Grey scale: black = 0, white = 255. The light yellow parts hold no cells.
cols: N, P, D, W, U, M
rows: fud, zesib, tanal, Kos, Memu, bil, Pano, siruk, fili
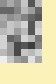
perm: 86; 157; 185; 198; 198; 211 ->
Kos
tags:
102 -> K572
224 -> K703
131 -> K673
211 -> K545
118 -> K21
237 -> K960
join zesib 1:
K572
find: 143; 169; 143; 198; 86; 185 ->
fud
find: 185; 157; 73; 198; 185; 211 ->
siruk
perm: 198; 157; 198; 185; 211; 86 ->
Kos
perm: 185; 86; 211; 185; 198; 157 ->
Memu

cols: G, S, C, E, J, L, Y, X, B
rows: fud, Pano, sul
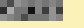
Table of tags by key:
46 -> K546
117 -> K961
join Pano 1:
K546
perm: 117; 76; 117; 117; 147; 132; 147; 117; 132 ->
sul
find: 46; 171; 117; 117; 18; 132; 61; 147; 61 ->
Pano
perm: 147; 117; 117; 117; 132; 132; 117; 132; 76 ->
fud

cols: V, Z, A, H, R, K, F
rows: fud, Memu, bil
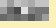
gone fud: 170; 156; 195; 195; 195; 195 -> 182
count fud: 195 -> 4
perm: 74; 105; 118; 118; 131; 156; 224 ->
Memu
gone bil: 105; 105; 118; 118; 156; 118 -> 89

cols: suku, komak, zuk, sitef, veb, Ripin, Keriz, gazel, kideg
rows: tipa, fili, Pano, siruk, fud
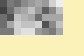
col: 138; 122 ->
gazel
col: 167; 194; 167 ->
kideg
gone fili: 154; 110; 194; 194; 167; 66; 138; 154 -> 95
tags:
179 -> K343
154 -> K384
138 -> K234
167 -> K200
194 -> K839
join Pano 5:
K200
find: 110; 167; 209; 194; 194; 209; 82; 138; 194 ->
siruk
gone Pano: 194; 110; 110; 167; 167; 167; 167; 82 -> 179

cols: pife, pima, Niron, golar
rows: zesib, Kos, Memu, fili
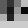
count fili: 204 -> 4
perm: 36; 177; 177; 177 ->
Memu
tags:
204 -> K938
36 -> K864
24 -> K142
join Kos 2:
K142
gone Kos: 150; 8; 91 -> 24
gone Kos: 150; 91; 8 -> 24
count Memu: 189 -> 0

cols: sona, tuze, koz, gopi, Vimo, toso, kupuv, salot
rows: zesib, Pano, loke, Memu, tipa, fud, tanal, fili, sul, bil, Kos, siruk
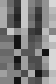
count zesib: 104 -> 2
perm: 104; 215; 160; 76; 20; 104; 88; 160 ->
fud
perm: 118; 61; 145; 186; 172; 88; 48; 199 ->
Memu
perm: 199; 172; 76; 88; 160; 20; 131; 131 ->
siruk
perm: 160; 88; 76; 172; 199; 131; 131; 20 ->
siruk

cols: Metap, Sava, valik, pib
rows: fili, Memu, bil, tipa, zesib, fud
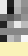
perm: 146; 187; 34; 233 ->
fili
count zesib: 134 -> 4
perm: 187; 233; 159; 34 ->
tipa

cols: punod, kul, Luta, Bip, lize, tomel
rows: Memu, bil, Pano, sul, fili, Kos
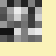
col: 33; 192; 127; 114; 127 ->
Bip
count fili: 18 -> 2
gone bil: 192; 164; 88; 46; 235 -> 180
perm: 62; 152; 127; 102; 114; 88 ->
Kos

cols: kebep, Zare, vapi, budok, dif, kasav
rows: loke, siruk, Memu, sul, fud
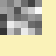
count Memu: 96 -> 0
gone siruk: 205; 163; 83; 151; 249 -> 176
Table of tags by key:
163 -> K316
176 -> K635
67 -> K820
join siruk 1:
K316
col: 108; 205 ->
vapi
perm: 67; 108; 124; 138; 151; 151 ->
Memu
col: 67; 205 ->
dif

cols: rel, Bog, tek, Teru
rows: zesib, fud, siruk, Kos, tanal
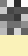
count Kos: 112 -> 2
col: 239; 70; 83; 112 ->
Bog
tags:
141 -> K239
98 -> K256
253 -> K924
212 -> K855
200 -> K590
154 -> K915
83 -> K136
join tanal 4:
K256
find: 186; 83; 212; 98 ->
tanal
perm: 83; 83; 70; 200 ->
fud
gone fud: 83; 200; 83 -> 70
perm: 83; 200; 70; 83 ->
fud

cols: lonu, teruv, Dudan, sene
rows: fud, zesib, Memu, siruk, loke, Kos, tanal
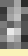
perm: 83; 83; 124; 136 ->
tanal
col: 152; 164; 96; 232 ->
teruv
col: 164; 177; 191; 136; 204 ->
Dudan
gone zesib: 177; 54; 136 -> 152
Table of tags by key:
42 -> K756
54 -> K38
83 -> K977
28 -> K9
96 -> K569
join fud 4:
K756

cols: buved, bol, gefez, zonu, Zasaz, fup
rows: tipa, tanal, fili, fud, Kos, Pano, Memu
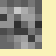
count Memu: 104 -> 3
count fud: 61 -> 0
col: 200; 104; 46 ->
gefez
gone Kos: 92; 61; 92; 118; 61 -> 76
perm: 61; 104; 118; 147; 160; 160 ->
fili

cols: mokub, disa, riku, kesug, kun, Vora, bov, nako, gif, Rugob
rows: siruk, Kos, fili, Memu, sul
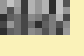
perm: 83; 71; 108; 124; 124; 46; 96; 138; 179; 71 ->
fili
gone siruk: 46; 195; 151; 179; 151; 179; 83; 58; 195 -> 163
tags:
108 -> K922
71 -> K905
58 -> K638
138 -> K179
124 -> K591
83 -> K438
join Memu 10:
K179

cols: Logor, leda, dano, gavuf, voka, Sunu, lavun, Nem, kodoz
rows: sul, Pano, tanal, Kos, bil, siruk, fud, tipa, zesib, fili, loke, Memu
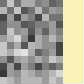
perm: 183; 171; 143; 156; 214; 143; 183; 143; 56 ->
siruk
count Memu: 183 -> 4

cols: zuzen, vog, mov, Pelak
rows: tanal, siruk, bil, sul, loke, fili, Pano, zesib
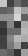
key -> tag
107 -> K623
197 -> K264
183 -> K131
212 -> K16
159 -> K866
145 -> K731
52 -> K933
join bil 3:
K16
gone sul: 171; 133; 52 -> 65
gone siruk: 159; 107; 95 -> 197
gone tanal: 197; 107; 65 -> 80
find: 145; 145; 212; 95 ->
bil

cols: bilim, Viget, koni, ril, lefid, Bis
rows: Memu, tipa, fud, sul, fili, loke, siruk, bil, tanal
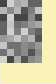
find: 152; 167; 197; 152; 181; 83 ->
loke
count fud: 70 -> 4
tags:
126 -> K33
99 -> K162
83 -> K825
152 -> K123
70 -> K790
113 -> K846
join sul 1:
K162

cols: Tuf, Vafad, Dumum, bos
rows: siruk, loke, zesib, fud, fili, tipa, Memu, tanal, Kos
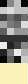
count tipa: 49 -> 4
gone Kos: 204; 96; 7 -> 21
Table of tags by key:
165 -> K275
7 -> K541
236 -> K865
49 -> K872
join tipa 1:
K872

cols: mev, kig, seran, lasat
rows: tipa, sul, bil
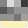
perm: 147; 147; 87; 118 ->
sul
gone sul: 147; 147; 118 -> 87
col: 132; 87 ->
mev
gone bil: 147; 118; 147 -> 161
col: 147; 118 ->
seran
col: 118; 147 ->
kig
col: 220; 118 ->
kig

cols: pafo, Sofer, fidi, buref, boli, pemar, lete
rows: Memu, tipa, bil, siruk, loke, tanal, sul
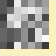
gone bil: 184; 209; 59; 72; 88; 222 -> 196
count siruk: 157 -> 1
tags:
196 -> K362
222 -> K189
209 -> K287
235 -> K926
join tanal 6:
K189
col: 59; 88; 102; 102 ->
pafo
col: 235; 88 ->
boli

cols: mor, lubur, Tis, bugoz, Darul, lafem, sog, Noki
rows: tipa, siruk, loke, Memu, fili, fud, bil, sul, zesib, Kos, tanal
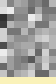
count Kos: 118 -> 0
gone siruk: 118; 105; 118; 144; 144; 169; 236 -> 222

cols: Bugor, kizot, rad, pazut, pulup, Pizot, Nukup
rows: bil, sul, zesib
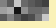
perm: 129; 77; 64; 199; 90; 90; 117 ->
zesib
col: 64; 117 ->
Nukup
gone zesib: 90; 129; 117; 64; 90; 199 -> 77
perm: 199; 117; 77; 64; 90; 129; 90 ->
zesib
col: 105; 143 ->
pazut

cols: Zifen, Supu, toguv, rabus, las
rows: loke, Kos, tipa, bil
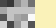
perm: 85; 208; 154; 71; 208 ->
bil
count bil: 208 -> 2
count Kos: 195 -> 4

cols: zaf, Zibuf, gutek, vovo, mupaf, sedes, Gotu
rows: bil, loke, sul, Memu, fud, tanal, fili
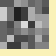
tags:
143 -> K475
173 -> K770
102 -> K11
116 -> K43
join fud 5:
K43
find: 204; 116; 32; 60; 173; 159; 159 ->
sul

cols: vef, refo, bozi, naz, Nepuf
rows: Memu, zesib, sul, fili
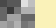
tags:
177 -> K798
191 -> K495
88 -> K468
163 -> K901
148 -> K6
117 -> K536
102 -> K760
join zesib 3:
K536
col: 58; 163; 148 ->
refo
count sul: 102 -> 3
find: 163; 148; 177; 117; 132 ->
fili
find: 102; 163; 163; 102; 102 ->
sul

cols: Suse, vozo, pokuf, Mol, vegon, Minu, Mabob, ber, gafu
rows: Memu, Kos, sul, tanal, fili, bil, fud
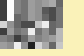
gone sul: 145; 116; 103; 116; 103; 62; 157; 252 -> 75
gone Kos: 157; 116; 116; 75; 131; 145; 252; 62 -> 89
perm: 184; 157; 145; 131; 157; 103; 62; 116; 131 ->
bil
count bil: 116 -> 1

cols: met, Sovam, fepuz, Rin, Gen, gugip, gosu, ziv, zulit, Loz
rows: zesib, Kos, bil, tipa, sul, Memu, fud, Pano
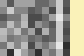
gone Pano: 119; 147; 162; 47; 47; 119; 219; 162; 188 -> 63
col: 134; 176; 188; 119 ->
Rin

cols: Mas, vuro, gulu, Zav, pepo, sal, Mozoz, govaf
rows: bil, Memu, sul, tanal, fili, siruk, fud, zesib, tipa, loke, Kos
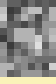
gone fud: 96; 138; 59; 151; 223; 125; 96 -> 166
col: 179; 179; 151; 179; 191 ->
govaf
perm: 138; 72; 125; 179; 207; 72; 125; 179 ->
sul
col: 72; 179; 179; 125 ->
Zav

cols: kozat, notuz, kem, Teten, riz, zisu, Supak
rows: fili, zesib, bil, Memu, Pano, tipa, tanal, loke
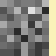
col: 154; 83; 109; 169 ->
kozat
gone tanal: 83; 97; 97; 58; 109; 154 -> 70
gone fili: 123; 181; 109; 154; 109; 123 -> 139
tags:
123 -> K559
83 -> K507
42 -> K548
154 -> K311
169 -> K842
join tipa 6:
K311
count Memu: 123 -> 3

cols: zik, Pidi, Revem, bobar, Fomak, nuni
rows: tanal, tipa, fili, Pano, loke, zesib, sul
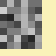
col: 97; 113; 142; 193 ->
Fomak
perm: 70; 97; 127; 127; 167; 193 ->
loke
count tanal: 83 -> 0

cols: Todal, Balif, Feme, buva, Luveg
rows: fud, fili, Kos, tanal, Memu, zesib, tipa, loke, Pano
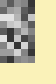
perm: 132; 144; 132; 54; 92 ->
Pano
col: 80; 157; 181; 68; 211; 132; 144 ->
buva
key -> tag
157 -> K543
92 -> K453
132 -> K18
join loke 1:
K543
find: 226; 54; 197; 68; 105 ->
zesib
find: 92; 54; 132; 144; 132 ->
Pano

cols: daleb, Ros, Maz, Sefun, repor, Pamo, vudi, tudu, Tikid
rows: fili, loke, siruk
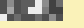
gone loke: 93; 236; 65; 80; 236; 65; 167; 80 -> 124
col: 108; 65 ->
Tikid
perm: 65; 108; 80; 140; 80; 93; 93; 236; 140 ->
fili
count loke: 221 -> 0
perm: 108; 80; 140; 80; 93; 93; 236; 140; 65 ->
fili
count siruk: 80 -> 5

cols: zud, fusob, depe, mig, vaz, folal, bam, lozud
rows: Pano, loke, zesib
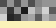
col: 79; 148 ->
depe
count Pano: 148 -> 4
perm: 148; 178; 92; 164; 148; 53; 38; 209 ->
zesib
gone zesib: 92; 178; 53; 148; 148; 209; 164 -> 38

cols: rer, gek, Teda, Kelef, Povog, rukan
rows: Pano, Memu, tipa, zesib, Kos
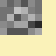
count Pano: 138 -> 2
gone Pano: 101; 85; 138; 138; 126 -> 114
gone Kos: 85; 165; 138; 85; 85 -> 151
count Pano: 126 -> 1
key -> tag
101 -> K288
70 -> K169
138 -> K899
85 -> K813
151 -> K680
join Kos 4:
K813
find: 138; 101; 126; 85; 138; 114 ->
Pano
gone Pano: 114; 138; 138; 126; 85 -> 101

